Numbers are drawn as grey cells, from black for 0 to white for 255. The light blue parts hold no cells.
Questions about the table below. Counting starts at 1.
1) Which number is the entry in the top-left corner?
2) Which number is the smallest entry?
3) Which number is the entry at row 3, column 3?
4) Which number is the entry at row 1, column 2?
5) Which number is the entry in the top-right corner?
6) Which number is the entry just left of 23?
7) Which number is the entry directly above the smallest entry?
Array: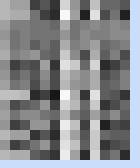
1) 183
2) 23
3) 127
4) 160
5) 85
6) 63
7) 75
